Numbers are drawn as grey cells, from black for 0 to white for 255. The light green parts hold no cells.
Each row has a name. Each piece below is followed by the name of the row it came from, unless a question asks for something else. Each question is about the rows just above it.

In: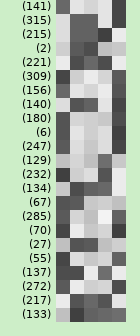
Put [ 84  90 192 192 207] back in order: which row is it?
(27)
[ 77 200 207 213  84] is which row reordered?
(180)
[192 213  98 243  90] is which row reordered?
(285)
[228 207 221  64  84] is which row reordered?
(6)

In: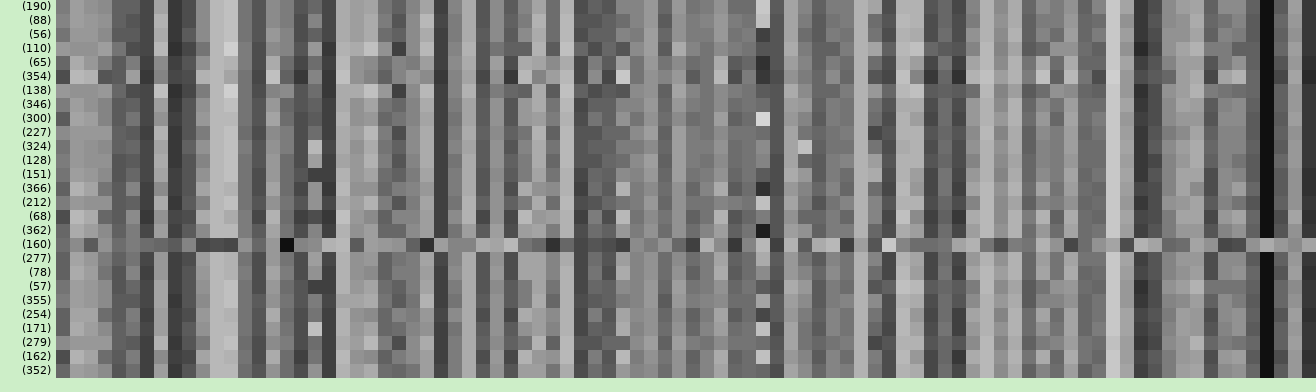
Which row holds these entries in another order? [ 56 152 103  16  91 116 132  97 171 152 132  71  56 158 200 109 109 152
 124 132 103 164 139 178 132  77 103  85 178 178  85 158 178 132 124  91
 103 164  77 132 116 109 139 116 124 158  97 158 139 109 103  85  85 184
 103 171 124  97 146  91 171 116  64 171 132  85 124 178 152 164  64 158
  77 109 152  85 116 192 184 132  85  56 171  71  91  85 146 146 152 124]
(128)
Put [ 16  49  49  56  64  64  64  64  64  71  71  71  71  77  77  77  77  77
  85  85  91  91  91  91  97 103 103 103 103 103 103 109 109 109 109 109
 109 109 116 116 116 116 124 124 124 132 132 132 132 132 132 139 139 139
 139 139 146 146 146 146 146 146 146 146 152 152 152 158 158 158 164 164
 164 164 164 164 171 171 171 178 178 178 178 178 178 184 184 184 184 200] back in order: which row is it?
(366)
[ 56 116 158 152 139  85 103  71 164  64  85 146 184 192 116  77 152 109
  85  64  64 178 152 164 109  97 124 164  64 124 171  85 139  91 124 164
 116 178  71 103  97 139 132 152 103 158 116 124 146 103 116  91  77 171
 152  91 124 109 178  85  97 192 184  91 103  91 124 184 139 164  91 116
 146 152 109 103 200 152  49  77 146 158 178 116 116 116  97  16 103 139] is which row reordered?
(57)
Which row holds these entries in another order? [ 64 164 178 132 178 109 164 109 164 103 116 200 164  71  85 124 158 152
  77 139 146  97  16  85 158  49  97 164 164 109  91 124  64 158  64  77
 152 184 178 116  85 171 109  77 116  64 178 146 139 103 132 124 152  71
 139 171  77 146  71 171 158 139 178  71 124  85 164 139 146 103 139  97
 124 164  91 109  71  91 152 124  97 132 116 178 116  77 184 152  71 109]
(254)

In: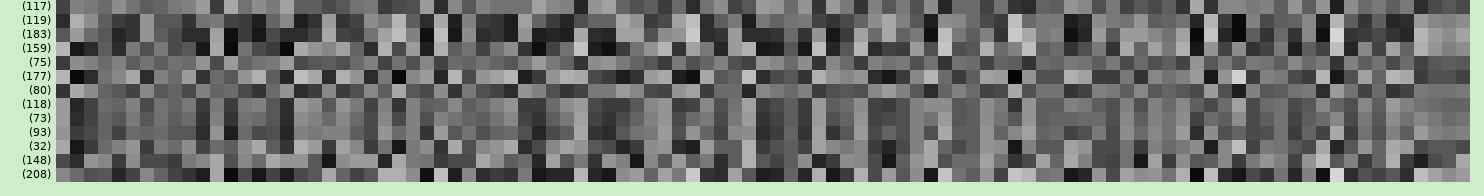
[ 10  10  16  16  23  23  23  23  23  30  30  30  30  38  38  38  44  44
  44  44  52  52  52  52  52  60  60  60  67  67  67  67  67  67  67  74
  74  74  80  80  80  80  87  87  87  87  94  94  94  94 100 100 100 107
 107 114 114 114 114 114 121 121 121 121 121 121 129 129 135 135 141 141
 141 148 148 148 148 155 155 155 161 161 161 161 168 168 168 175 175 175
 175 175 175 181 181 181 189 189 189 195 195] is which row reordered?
(159)
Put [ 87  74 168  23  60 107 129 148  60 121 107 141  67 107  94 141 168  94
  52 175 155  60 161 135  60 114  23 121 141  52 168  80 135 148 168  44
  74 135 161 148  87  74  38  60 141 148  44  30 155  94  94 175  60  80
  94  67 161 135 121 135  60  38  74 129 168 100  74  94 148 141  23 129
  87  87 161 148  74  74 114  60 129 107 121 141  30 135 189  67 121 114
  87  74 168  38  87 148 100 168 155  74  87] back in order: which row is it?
(32)
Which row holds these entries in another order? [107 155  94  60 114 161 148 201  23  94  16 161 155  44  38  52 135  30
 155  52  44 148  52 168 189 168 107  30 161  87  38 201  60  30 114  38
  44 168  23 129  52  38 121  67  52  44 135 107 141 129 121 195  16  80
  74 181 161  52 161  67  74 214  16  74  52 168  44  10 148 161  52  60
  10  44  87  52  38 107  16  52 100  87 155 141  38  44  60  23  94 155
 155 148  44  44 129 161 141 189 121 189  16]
(183)

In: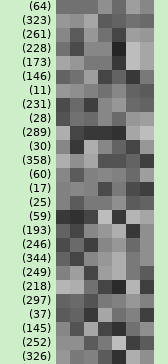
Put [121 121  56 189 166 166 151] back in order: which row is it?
(173)
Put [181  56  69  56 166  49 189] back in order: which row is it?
(59)
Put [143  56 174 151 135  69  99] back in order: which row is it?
(193)
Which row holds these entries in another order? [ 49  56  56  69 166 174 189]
(289)

